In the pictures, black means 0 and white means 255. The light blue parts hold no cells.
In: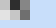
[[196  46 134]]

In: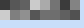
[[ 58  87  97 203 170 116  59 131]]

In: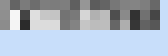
[[144 100 123 109 126 124 126  95 150  92 100 119 130 132 126 104]
 [140 244  43 220 220 219 118 131 197 188 189 102 174  54  98  87]]

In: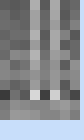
[[ 94  89  94 174  90 169  94 103]
 [109 105  99 160 107 156  98 128]
 [111  99  95 155  99 167  92 104]
 [133 104 115 163 125 146  93 144]
 [117  98 107 155 117 151  89 137]
 [119 142 137 132 132 148 154 137]]

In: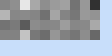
[[134 143 231 168 142 155 161 115 152  49]
 [115 122  91 140 134 136 157 135 137 169]]

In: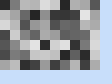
[[ 42 123 185 181 220 202  38 176 168  87]
 [215 186  82 151 166  80 104  98 183 171]
 [ 86 136 197 227  44 209 224  51 121 217]
 [165 188  47  65 154  62 112 181  63 172]]

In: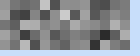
[[151 118 106 114 195  81 143 141 148  84  77 115 123]
 [117  95 176 173 132 144 119 170 148 138 120 176 143]
 [147 115 184  80 151 115  98 135 141  51 168 125 109]]
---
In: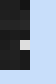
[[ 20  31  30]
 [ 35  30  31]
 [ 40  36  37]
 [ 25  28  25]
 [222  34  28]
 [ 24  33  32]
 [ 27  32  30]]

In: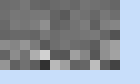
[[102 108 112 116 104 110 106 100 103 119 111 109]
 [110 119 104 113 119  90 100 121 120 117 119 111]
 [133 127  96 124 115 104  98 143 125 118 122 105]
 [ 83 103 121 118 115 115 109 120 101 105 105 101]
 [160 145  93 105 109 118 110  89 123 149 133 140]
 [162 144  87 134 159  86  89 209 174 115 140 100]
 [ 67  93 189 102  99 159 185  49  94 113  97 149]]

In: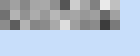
[[192 234 129 166 205  85 144 169 166 136 161 140]
 [161 105 159 152 166 161 183 153 172 146 179 113]
 [122  60 139 131 159 221 169 139 134 179  93 140]]

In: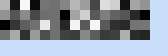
[[147 165  19 207 221  70 158 183 133 112 117  11 247  22 183]
 [  3  40  86  98 126  89 207 164   2 112 111  72 139  85 146]
 [117 116  41  47  89 245  89 243  37 112 231 113  95  53   2]
 [ 36  43 175  63  58  92 136  60  65 112  77 154  47 169 113]]

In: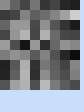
[[ 31  39  68  54 117  68  99 140]
 [206 161 132 109  95 130  68  58]
 [ 27  51  84 144  72 152 152 101]
 [ 68  71 106 176  70 180 149  69]
 [134 146 103  45 152  21  77 156]
 [ 13  38  82 130  90 133 146 124]
 [133  67  94 119  50 174  87  34]
 [127  77  98 141  46 180  95  36]
 [ 75  91 122 185  79 177 160  84]]

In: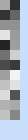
[[ 49 169]
 [101  52]
 [145 145]
 [155 227]
 [158  36]
 [207 113]
 [ 58  75]
 [243 159]
 [225 193]
 [ 83 219]
 [169 177]
 [134 193]]
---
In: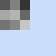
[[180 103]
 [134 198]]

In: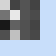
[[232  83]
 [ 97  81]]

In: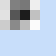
[[ 86  28]
 [138 188]]

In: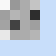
[[181 172]
 [ 66 171]]

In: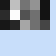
[[252  82]
 [ 38 166]]

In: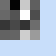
[[ 83 254]
 [ 72  51]]

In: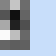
[[ 16 100]
 [ 33  79]]

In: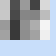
[[ 73 134]
 [ 58 144]]

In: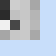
[[193 199]
 [ 71 202]]
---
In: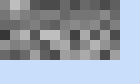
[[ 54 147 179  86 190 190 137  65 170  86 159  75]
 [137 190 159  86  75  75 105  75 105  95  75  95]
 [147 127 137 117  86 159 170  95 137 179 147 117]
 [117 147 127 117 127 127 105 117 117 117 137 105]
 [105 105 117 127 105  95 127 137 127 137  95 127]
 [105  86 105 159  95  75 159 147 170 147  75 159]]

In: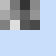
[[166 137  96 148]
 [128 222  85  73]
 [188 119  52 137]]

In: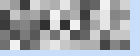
[[ 68 198 155 166 112 241 155 175  59 198 229 133 144]
 [ 59 123 133 100  48 229  48 241  88 166 229 144 219]
 [123  77 123  88 186 112 219  77 100 210 112 198 198]
 [112 241  88 123 210 229 198 186 175 175  68 133 100]
 [186 155  59 219 186 175 229 166  88 100 241 155 210]]

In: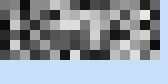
[[ 73 112 160  53  83 169  21 220  53  32  42 190 150 220 102 190]
 [ 12 199 102  42 130 178 220 220 121 199 169  62 178 150  21 121]
 [ 21 209  62  92 160  92  92  62  92 169  83 160 220 160 130  12]
 [ 83 160  32 140  73  32 190 178 209 190 150 190  73 178 231  32]
 [ 42  92  21 160  62  83  92  73 102 209  92  21  42 190 209  83]
 [121 130  12 140 140 199 169  83  21  73  62 130 150 140  32 102]]

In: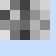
[[145 126 105 180 136]
 [ 76 191  86 145 191]
 [211 115  65 180 211]
 [222 115  56 169 200]]

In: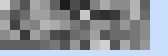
[[170  66 139 129 180 170 150 119  96 150 150 108 150 119 139]
 [139  85 108 160 160 129 129  57 199  57  47  57 119 180 108]
 [ 96  96  96  96 108 119  85 150  76 189 208  85 170 119 150]
 [208 129  85 170 150  96  28  76  47 129 170 139 139 180  96]
 [139 160  57 160 129  76  66 108 119 160  85 108 108 119 139]]

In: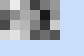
[[215 226 193  85 109  85]
 [ 73 193 182 130  53 203]
 [ 97 141 171 152  24 141]
 [171 235 162  63 120 152]]
